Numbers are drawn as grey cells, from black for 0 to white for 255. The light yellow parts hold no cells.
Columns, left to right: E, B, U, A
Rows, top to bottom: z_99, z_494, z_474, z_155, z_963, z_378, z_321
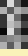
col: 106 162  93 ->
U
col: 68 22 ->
A
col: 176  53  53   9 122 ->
E

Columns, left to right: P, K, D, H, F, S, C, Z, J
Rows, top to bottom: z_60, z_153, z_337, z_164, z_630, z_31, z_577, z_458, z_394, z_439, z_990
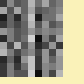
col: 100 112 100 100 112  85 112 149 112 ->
H
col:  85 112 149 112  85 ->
H
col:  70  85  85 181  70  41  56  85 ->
D
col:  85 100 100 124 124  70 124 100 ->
K
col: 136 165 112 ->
J

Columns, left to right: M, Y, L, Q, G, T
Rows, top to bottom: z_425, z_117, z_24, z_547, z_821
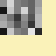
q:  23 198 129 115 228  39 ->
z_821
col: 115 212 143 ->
Q

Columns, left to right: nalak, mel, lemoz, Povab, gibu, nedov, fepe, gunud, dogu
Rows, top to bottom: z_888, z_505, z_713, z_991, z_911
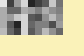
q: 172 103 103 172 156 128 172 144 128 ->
z_505
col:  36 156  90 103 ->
gibu
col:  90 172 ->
fepe

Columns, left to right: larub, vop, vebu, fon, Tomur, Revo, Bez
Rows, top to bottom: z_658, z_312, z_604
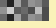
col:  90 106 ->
fon
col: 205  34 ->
vop
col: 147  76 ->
Tomur

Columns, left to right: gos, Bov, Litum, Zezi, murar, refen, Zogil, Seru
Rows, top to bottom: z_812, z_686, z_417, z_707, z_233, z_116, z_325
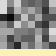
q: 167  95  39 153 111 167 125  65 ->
z_325
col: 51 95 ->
Zogil
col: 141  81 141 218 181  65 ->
Seru
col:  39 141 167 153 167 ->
gos
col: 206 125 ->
Litum

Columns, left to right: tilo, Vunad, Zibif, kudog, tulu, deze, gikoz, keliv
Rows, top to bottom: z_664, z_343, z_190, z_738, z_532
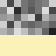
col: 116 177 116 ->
kudog
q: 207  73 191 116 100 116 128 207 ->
z_664
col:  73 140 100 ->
keliv
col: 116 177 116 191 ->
kudog
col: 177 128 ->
gikoz
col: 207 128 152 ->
tilo

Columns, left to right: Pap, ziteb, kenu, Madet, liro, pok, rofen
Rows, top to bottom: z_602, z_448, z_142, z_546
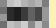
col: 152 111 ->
Pap
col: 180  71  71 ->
pok
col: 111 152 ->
Pap
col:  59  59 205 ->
Madet
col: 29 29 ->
kenu
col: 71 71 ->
pok

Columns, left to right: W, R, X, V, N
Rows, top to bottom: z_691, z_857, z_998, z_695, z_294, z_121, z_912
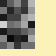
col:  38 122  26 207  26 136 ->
W
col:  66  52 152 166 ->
V

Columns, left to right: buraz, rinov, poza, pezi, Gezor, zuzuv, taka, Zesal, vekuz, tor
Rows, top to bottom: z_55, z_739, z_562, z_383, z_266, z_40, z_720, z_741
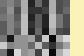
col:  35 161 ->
Gezor
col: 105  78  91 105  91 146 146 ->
poza

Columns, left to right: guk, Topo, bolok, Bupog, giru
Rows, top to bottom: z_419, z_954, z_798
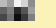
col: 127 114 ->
Topo
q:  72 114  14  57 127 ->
z_798
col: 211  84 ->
Bupog
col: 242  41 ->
bolok
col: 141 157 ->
giru
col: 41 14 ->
bolok

